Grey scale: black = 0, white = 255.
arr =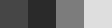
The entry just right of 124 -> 222
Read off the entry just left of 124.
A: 42

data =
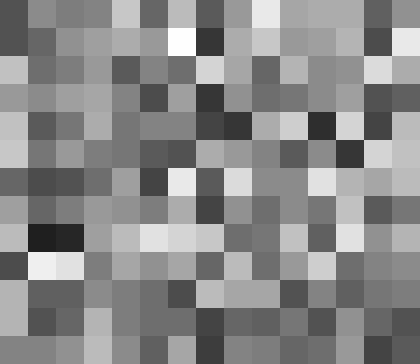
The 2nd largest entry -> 239
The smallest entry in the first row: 82
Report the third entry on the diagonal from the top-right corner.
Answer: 145
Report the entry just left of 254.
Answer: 153
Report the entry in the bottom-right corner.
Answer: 90
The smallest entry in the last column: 82
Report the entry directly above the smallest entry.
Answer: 102
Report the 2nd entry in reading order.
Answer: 139
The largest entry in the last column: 233
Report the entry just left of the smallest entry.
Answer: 187
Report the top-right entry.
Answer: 145
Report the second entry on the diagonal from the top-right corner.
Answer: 76
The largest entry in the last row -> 187
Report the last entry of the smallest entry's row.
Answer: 180
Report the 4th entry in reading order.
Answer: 131
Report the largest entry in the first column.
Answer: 199
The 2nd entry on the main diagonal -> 102
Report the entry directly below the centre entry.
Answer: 68
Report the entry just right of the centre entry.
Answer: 219
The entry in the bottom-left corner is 131
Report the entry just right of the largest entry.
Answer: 54
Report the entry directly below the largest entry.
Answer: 110
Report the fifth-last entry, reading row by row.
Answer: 102
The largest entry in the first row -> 233
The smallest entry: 31
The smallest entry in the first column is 76
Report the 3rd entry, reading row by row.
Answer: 125

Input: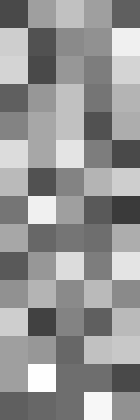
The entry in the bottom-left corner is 95
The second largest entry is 247
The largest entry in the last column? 240
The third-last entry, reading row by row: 110
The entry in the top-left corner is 73
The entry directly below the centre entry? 117
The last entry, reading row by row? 145
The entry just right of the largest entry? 110
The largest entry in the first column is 220
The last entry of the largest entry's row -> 73
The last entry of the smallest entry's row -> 58
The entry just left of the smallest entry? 89
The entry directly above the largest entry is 151
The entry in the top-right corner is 95
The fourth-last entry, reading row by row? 103
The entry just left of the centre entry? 240
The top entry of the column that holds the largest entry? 159
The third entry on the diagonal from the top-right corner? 151
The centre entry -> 159
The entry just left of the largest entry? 159

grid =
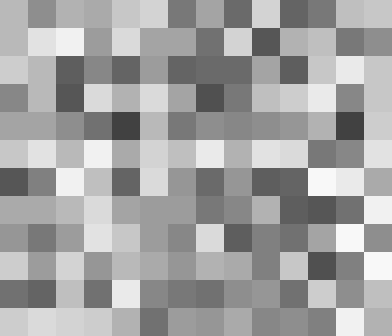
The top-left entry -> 185
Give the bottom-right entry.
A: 178
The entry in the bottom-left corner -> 205
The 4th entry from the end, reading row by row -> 142
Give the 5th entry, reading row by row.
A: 199
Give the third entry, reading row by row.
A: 178
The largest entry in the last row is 241
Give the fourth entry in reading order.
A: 170
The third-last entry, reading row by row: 128
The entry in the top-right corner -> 199
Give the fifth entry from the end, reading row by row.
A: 135
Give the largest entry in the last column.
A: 248
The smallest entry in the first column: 86
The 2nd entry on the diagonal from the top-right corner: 120
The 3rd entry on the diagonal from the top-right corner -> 199
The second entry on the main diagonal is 226
